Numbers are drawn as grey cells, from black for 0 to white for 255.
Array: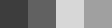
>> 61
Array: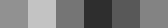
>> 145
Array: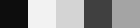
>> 13
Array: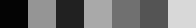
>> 4
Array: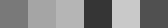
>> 121
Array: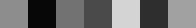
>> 141
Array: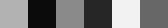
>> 178
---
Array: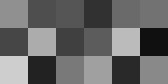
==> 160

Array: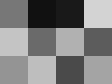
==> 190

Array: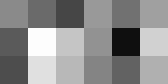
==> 132

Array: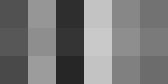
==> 195

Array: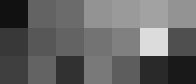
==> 93

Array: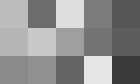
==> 100

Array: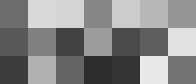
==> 52
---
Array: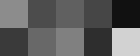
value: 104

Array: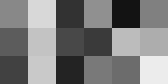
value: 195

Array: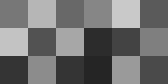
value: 82

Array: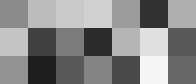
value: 65

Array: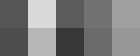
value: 183

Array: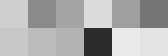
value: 187

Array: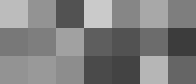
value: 126

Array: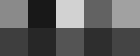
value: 39

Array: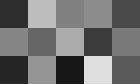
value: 102

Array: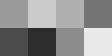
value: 45
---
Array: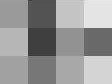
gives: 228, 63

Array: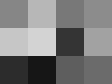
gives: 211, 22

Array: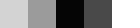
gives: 255, 5

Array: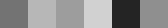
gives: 209, 36

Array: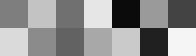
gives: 245, 11

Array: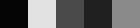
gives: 226, 5

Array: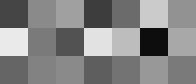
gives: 234, 13

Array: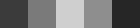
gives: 207, 38

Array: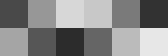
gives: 231, 44
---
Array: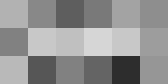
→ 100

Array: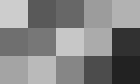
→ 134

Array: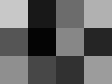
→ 71

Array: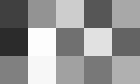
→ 161

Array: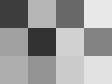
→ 147

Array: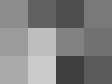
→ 203

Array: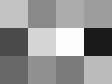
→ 145

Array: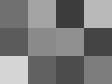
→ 97
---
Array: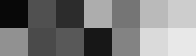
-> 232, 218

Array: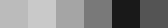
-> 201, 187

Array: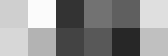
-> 251, 223

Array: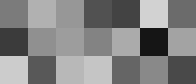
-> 210, 204

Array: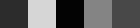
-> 214, 132

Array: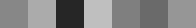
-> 191, 171
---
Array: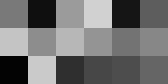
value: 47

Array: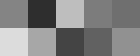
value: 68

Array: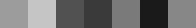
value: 81

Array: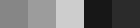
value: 205

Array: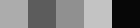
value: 144

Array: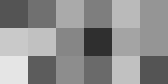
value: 141
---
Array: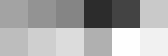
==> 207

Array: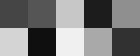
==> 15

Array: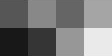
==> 53

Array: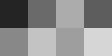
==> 195

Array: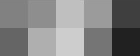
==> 175

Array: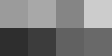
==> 60

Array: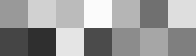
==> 47

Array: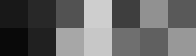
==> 32

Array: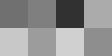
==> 156

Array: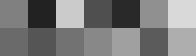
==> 85
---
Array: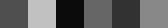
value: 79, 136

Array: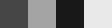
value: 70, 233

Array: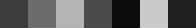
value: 60, 33

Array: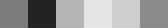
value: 125, 139

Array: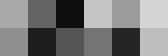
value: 169, 190

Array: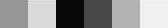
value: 150, 240
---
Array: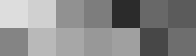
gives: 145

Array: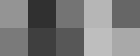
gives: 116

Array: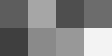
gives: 78

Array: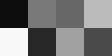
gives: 103

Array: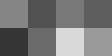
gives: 120

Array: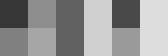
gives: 97

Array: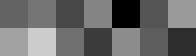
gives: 71

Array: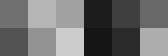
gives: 161

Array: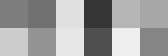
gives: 225

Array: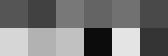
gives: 120
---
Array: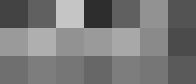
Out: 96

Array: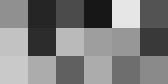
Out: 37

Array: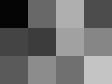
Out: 104

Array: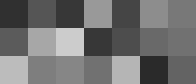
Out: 85

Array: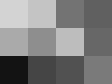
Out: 196

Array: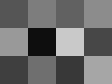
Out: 125

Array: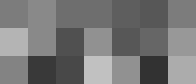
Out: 137
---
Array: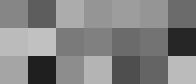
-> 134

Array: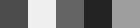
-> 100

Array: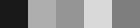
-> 149

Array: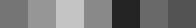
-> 117

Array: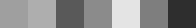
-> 139

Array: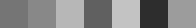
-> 136

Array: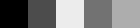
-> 114
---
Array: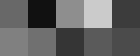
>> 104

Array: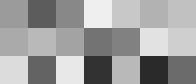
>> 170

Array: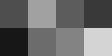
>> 78

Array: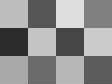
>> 44

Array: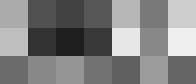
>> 190

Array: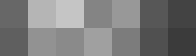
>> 103

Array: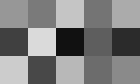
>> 64

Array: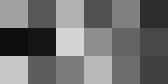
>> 14

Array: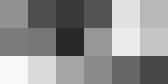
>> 124
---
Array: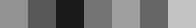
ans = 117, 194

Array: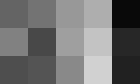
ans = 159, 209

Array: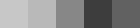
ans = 135, 199

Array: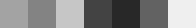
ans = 67, 239

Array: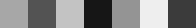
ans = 22, 238

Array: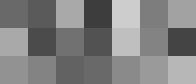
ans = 82, 205
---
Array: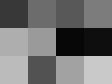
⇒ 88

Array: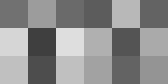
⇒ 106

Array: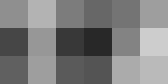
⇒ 124

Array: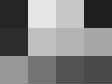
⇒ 198

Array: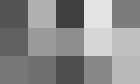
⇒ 63

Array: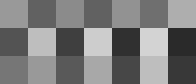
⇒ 139

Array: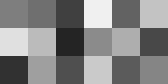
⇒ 64

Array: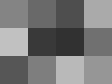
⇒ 78

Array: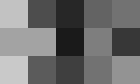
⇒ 39

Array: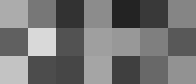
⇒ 50
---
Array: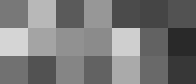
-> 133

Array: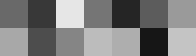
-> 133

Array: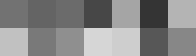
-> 143

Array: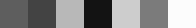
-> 184

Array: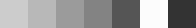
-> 155

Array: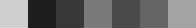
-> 56
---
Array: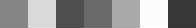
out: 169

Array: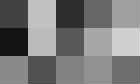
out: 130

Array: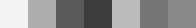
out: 187

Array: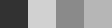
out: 209

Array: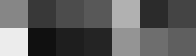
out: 148

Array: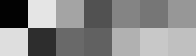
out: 177

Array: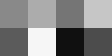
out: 246
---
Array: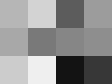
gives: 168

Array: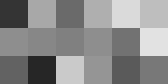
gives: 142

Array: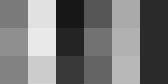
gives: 143

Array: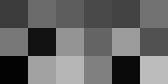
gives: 120

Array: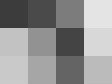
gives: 194

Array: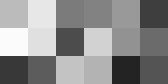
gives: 251

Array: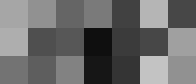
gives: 174

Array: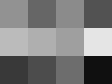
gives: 187

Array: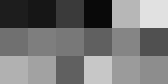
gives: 112

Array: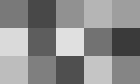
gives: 218
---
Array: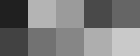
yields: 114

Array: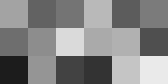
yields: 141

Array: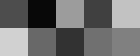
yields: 104

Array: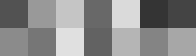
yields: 118

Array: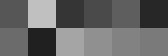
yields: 32

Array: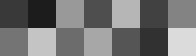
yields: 196

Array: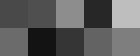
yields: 19
